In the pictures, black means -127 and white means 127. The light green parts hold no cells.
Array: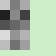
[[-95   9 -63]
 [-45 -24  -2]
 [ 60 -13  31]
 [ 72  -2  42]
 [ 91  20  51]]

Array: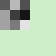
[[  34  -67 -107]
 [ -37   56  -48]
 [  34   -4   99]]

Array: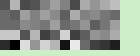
[[ -44   53  -53  -44    1   31    1  -53   43   20   43   62]
 [  72   72  -44   53  -63  -33   82  -63  -33   20   10   43]
 [ -21  -21   10    1   -9   31  -21   -9   20  -33   -9   31]
 [ -21  -33   31    1   31   10  -33   43    1   10   -9  -21]
 [ -85 -126   93   20   82   53 -108  105  -21  -63  -75  -97]]

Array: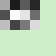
[[  40 -100  -36  -89]
 [  62  -60   -6   91]
 [ -48  121  100  -18]]

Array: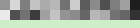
[[106 -47 -13 -67  32  67  20  11 -25  55  43 -13 -25 -77]
 [ 20  87  -1  67  43  55 -13  77 -35  11 -47  -1  32 -97]]

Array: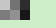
[[  -3   17 -104]
 [  70  -12  -82]]

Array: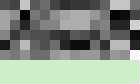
[[  36   15 -124   -8  -29   15   36   45   45   24   -8 -124 -114  -60]
 [  36  -29  -91  -29    3    3   45   45   45   -8    3  -91  -91   80]
 [   3  -72  -39  -49  -49  -72  -81  -39  -49  -72   -8  -39  -39 -114]
 [   3   -8   15  -18  -18   24   36   15   24   24  -18   24   15  121]
 [-102  -18   57  -29  -49  -18  -91 -114 -114  -18  -81   57   57  -91]
 [ -49  -60   69  -39  -18  -60  -81  -72  -72  -60  -29   69   69   -8]]

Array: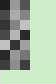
[[-54  54 -86]
 [-66  13 -66]
 [-96  24 -44]
 [-86  24  -9]
 [-54  44   3]
 [ 65 -75  33]
 [-75   3  65]]

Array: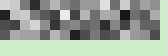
[[  84   75   -6  -82    6   54    6  -16   25   25   95  -16   75   -6
    34   15]
 [ -38   43   34   34  -28   54   15  -94  -50   -6  -50  -38   66   25
    15  -50]
 [ -50  -61   54   84   15  -73   -6    6  -28  -16  -82    6  -61   25
   -28  -28]
 [ -94   66   75   -6  -38  -61  106  -61   54  -16   43   34 -105  -16
   -38   43]]
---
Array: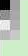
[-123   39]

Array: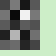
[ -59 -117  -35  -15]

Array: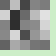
[-25 -79   4  22 -13]

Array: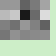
[23 72 23 10]

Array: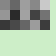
[  6 -85 -25]

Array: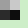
[  30 -114]
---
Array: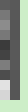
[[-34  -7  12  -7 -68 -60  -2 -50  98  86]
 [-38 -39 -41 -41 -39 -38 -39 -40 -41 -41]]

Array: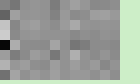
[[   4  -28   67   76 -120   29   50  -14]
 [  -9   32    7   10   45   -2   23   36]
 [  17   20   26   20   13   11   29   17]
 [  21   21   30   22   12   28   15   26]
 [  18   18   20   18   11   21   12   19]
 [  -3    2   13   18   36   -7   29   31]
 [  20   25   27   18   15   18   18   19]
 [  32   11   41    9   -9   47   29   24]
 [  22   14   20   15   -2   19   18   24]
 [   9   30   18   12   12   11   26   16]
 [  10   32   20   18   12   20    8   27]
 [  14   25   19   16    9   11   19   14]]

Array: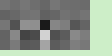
[[ -10  -28   -9  -28  -26]
 [ -17  -23  -45    8   -5]
 [  -9  -13   17  -59  -39]
 [ -17  -11   15  -52  -36]
 [ -24  -30 -101   82   36]
 [  -9  -25    6  -47  -35]
 [ -17  -13   -1  -35  -25]
 [ -18  -17  -41    9   -1]
 [ -20  -11  -27   -2   -7]]

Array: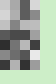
[[ 74  85  65 -38 -81   8 -70]
 [ 41  47   4 -53 -11 -18  50]
 [-34 -34  58 -54  56 -42 -77]
 [ 87  10  61  32 -64 105  28]]

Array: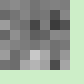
[[  3 -22  28 -24  13  28 -13]
 [ 11 -10  -5  15   2 -19 -18]
 [  2   5 -15  -5  -3   5  39]
 [-11 -13 -57 -32  -9  72  52]
 [ -2  -8  -2 -27   4  41  34]
 [  1 -49 -68   8 -14 -13 -51]
 [ -2   6 -45   4  -7  23  37]]

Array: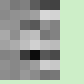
[[  14   10   21   41   34    3   16   13]
 [  -6   17   19   15   44    7    8    7]
 [   0   20  -26   54   62  -71   15   24]
 [ -35   32  -39   62   80 -115   30   11]
 [ -58   87   18   -8   64  -40   78  -12]
 [ -61   83    2    2   59  -54   72   -8]]

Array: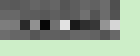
[[ -35  -24   -2  -18]
 [ -38  -23   -4  -25]
 [ -34  -34  -86  -25]
 [ -26  -35   17  -41]
 [ -32  -39 -121  -31]
 [ -26  -32  -14  -31]
 [ -42  -39   98  -34]
 [ -34  -34 -102  -24]
 [ -25  -15  -80  -24]
 [ -30  -43  -72  -29]
 [ -19  -19   20  -43]
 [ -48  -45   86  -23]]

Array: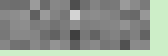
[[-14   8  -5  -7   6]
 [-17  13  11   8 -13]
 [-16  20  13   8 -16]
 [ 27 -31  -3   5   8]
 [-20  26   0 -17  -5]
 [  7   3 -12 -29  19]
 [  4  -8  -3  -7   7]
 [-49  83  14 -64 -34]
 [-16   9  -1  -7   1]
 [  3  12   1 -28   9]
 [ -8   7   4  -3  -9]
 [ -6   1   6   2  -4]
 [ 26 -18  18 -13 -46]
 [ 10 -22   1   0  10]
 [ -5  23  -6 -28   7]]

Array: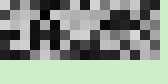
[[  82  -63   81 -104  -78  -98]
 [ -57   47   59 -112   71 -108]
 [  42   63   74   69   79  -88]
 [ -64   47 -110 -109 -113    5]
 [-104 -125   43  -90   55   71]
 [-115   74 -117 -107 -118   20]
 [ -66   56   70  -43   60  -54]
 [  72   49   38   75  -92  -75]
 [-105   53   64   80  -56 -110]
 [  82   40   57  -61  -95 -101]
 [  -7   41 -117   45   63  -90]
 [  70  -92 -100  -14   58  -93]
 [  29  -99  -92   18  -78   41]
 [  71   38 -105   85   42  -86]
 [ -75  -92   27  -86   59   54]
 [ -97   54   -7   39  -42   32]]
